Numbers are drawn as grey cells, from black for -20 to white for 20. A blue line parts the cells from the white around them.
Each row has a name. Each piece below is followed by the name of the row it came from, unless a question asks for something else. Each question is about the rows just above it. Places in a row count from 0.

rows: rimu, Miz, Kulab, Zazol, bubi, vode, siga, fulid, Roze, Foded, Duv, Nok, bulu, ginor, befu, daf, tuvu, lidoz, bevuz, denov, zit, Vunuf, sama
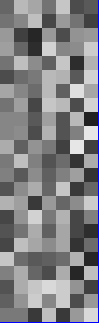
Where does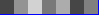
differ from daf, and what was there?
4, [8]
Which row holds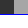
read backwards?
lidoz
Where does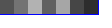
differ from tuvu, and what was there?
2, [7]

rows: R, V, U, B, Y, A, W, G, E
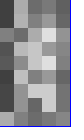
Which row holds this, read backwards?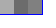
U
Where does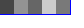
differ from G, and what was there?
4, [-2]
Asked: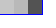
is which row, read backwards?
B

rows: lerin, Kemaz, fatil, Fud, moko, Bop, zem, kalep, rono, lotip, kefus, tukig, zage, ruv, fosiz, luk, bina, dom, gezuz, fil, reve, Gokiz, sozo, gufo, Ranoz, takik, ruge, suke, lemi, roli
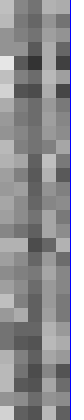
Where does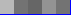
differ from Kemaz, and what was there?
1, [-1]
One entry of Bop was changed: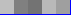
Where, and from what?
2, [-3]
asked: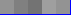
fatil
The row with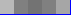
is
kefus

